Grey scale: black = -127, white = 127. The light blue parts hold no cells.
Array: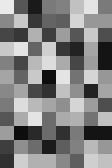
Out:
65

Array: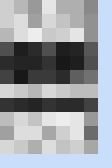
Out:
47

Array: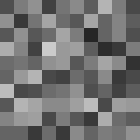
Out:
52

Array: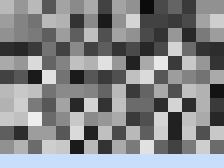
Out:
-69

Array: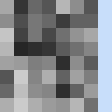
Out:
54

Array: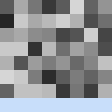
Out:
86
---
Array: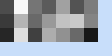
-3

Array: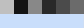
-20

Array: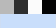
-123

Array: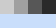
-85

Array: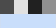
16

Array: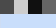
-26

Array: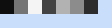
-83
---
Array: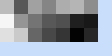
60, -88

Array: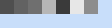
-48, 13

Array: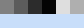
0, 47

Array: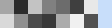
38, -46

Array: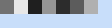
-14, 48

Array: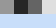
23, 95

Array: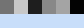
-12, -124

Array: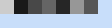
76, -41
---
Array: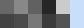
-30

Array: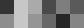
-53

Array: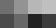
19

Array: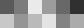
28

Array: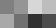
21

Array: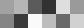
-77
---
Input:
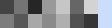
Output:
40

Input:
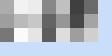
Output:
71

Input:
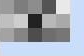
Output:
-93

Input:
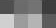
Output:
52

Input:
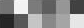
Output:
69

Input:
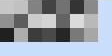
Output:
77

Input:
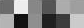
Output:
15

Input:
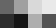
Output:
46

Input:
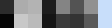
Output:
59
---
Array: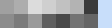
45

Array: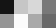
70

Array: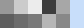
75

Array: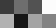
-17

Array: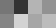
-76

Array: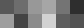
-18
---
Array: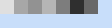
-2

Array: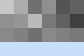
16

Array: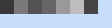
25

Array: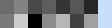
-75

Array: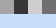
-73

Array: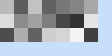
-8

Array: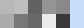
-29

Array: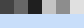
67

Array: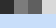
-3

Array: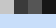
-69
